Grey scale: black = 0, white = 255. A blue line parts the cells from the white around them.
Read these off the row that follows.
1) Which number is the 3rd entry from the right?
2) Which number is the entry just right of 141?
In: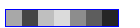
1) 141
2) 93

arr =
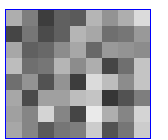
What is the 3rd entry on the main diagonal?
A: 104
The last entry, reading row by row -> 204
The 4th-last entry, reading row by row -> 204
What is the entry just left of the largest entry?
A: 69
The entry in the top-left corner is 174
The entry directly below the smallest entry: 174
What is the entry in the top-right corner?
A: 219
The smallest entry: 54
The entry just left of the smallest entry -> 196
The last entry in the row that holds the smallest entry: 126
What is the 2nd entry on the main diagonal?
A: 118
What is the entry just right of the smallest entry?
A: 82
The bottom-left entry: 167
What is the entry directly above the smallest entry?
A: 189
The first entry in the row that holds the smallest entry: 167
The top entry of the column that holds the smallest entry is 147
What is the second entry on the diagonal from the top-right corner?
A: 118
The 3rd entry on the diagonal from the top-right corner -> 153
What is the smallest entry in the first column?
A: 69
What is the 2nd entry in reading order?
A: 126
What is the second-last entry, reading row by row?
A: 118
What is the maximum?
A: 234

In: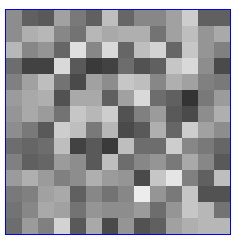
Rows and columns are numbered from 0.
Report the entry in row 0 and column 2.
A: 89
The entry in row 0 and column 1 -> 96
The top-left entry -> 141
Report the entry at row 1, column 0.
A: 141
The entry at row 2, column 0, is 183
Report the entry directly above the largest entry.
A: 74
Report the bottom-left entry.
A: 109
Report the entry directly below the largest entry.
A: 155
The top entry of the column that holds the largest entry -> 135
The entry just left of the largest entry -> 135
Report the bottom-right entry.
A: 183
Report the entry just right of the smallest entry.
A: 121
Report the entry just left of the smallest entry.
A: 96
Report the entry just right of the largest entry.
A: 149
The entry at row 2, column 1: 135
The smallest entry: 52
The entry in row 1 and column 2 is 183
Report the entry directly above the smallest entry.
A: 161
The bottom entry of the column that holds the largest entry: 82
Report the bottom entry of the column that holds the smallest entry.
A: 175

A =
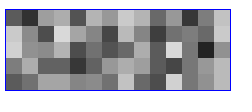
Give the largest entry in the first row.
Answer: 202
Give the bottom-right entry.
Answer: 186
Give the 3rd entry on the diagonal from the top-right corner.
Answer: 119
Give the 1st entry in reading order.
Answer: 91
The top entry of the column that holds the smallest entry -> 125
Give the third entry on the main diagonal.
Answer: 139
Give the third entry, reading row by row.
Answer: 158
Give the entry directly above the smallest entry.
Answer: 105
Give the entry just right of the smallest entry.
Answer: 145
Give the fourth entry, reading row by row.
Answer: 173
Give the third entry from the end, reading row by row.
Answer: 119
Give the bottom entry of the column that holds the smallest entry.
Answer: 145
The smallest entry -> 35
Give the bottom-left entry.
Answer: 91
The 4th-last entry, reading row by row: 209
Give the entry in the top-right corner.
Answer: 194

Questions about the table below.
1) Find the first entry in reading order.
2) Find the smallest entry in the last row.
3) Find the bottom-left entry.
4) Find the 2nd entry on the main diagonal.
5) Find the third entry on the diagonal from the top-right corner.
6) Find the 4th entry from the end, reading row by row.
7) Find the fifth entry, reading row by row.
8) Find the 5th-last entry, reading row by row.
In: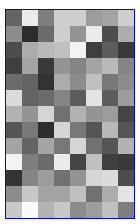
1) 100
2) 126
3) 200
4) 45
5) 63
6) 140
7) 206
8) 200

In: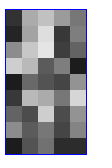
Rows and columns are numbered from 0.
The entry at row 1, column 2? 222
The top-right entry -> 119
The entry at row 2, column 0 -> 140
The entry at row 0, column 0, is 50
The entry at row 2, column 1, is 199
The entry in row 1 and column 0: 36
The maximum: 229
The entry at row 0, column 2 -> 193
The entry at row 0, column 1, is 171
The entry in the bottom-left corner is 28
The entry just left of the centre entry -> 105
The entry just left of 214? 119

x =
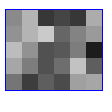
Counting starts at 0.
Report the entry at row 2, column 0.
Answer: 188
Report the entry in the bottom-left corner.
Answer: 117
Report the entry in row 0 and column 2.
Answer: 55
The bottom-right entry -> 166
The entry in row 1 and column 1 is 180
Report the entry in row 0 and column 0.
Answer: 138
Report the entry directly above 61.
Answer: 125
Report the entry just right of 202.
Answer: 102
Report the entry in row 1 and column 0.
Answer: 146

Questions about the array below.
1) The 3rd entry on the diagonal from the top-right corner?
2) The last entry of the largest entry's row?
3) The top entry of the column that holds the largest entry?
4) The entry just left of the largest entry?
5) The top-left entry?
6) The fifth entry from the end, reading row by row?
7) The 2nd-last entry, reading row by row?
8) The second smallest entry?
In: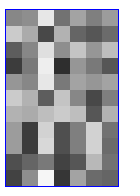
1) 196
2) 101
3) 231
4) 142
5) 135
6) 246
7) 107
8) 54

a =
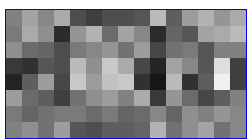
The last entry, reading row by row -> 135
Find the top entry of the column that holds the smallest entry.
186
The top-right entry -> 170
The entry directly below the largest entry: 94
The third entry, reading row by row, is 135
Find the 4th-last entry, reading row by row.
143
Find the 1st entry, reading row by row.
129
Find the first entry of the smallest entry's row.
36
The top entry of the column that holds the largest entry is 149
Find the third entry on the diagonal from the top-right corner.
86
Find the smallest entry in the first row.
63
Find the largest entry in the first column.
156
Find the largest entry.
241
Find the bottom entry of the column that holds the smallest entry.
178
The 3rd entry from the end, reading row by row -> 163
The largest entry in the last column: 186
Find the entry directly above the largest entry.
222
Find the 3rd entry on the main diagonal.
101
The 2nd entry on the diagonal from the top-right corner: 170
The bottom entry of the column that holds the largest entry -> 114
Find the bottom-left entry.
129
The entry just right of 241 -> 63
